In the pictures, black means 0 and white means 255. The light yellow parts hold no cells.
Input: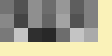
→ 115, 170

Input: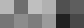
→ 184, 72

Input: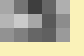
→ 167, 154

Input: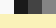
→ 249, 132

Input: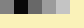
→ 129, 196

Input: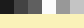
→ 27, 196
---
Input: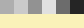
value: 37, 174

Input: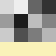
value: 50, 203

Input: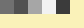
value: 59, 112

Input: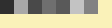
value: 130, 47

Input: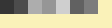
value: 124, 53

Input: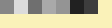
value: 61, 134

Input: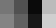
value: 187, 132

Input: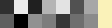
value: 167, 95

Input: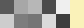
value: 239, 205
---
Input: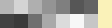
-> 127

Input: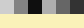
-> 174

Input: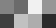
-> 107

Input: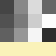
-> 136

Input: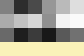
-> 151

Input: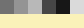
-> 70

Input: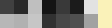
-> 57

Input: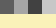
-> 165
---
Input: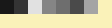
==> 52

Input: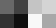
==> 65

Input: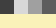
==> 216

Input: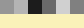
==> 180

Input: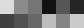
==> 139

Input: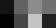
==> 98

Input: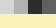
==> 178
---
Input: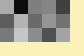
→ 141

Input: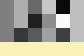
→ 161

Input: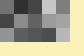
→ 85

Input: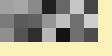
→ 19

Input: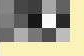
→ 119

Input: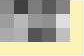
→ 84

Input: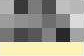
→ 130

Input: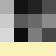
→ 13

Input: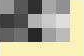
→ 39
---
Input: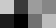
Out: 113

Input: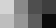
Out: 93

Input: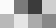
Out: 171

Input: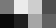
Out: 166

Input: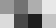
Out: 30

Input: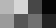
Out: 113

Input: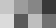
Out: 191

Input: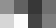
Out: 68

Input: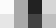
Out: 67
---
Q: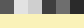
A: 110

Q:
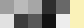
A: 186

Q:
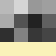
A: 171

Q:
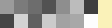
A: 203

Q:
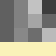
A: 165

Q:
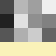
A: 204

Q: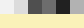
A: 178
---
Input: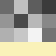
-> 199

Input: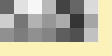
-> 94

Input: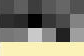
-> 139

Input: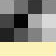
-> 83

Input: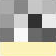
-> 248

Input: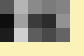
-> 93

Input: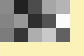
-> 174
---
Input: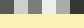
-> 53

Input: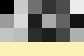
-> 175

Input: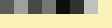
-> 193

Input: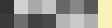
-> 176

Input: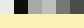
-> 76

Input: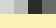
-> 105

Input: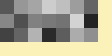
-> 143

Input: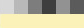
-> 91
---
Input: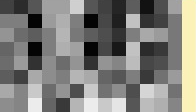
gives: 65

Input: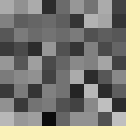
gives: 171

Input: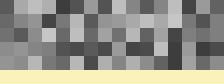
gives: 90

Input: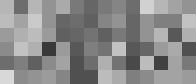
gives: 182

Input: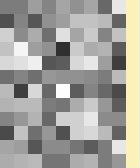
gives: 124
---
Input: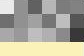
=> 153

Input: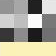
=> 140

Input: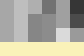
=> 190

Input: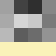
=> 93

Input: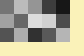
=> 173

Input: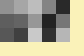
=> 64

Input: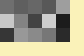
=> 152

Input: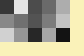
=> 150
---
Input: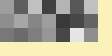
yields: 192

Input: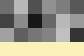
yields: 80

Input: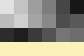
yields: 158

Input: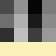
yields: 5

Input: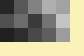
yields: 129

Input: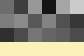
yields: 152
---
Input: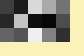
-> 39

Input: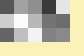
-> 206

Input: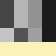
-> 69

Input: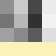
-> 116

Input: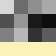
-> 79

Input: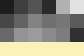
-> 71

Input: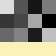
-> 54

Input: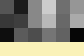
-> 56
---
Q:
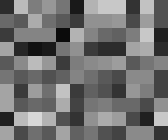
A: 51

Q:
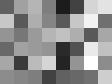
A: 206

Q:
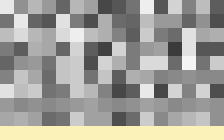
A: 145

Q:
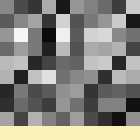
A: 144

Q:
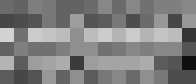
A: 77
